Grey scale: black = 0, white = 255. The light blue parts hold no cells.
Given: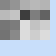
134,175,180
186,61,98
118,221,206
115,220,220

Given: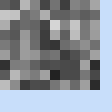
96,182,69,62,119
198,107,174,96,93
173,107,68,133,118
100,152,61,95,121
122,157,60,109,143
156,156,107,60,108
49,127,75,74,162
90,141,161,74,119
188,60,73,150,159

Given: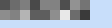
82,126,131,78,116
141,180,94,232,58

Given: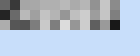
102,166,177,185,182,198
36,185,195,150,205,197
173,83,201,220,205,154

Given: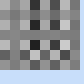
177,166,164,184
142,143,141,151
176,177,168,198
132,127,128,126
185,180,173,203
97,90,100,75
147,151,146,160

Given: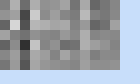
128,109,145,163,169,118
147,71,140,134,185,120
100,82,175,169,153,113
162,114,136,152,174,138
99,48,133,110,175,147
135,98,157,164,156,138
118,86,150,140,159,142
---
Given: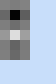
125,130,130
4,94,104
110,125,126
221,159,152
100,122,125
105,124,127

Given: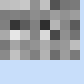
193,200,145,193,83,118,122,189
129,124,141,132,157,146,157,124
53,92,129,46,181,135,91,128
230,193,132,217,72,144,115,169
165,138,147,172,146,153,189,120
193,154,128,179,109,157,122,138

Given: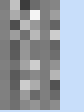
193,60,108,127,133,125
171,126,244,127,158,131
78,187,152,124,100,128
157,113,184,131,205,130
89,149,120,122,100,125
92,150,120,124,110,124
114,163,205,126,146,128
90,122,137,124,181,125
94,204,172,126,82,129
108,155,106,127,106,128
112,136,148,125,140,126

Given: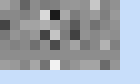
145,100,140,124,128,149,151,146,199,133,145,164
137,129,141,217,26,169,124,144,155,127,153,136
135,164,163,175,157,133,91,143,114,135,145,68
148,138,152,67,196,124,65,146,136,147,142,120
130,137,112,143,75,140,163,117,136,178,128,138
141,141,141,141,140,141,141,141,141,141,141,141
153,135,166,115,242,136,149,164,164,107,149,158

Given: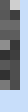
207,91
62,88
106,107
93,91
56,142
62,49
77,88
78,49
76,121

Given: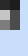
29,41
75,197
76,125
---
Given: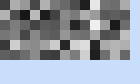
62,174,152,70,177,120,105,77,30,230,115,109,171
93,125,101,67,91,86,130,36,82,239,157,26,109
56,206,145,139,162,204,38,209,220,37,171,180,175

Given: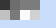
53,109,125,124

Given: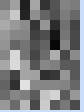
125,160,31,165,50,84,131,124
170,153,140,52,149,44,112,68
148,101,116,79,99,7,135,72
167,218,165,85,135,127,90,88
99,48,225,136,134,134,131,103
152,106,184,72,203,88,120,74

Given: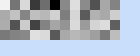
242,117,217,57,110,1,137,222,139,82,168,131
173,83,204,66,131,166,148,218,155,212,220,95

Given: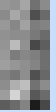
151,146,166,113,139
152,135,162,125,131
148,187,145,72,94
159,150,143,132,111
141,175,190,114,140
93,107,131,28,72

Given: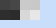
65,71,202,200

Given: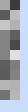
168,60
198,177
131,73
94,126
181,178

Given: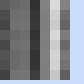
92,104,109,50,129,217,130
69,113,115,57,127,202,101
72,111,113,56,127,204,105
79,107,112,52,127,210,115

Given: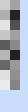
206,163
227,80
91,138
103,153
236,132
